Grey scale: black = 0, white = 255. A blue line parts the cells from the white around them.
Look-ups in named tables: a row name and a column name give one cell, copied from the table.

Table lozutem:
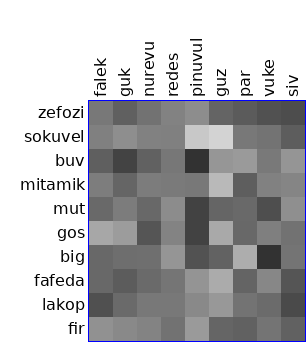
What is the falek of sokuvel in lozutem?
128
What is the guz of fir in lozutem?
101
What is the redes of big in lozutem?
149
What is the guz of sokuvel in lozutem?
211
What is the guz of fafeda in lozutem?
171
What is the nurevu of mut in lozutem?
104
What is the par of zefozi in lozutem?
91
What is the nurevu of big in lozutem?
111
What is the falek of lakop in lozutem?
80
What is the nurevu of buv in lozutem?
97
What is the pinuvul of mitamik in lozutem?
120
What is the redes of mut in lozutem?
140
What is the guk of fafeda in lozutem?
92
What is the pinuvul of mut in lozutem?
66
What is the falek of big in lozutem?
104
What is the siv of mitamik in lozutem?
133
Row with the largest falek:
gos

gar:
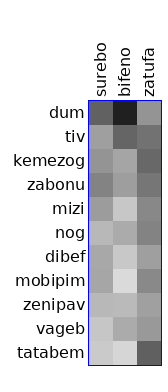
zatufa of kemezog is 104
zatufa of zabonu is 118
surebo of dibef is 168
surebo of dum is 97
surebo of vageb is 198
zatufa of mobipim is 137
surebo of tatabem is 202

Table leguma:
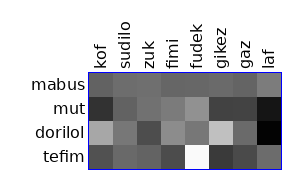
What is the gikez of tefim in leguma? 58
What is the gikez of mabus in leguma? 106
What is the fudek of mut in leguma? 145
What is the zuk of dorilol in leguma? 77
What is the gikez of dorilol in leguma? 192
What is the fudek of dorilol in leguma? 119
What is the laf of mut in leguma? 21
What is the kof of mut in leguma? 50
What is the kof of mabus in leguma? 98
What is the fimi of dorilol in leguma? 140
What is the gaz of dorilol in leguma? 106
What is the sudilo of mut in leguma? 98
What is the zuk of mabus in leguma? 111
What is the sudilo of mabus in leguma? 109
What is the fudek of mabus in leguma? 103
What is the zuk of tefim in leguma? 99
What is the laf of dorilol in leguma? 3
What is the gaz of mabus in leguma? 100

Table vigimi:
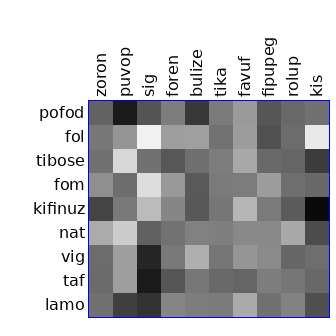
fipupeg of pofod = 86
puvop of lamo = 64
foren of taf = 86
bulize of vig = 175
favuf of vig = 149
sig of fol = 241
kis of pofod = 113
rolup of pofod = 105
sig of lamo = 51
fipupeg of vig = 138
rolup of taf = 118
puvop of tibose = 216
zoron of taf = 107
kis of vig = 110
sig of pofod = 85
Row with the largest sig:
fol

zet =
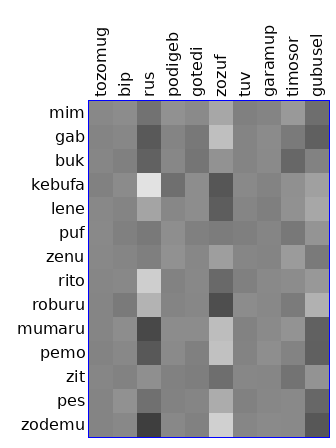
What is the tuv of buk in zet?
132
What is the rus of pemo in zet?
88
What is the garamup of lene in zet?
127
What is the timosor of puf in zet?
120
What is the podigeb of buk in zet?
135
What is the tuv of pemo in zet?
131
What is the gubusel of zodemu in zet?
87
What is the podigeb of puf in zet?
142
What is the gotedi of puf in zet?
128
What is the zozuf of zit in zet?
110
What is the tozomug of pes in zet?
132
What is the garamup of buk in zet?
138
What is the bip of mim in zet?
140
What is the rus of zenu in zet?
127
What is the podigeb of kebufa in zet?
111
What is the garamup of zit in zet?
134
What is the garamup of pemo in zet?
142
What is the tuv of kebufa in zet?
137
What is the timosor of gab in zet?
122
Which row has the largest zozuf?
zodemu

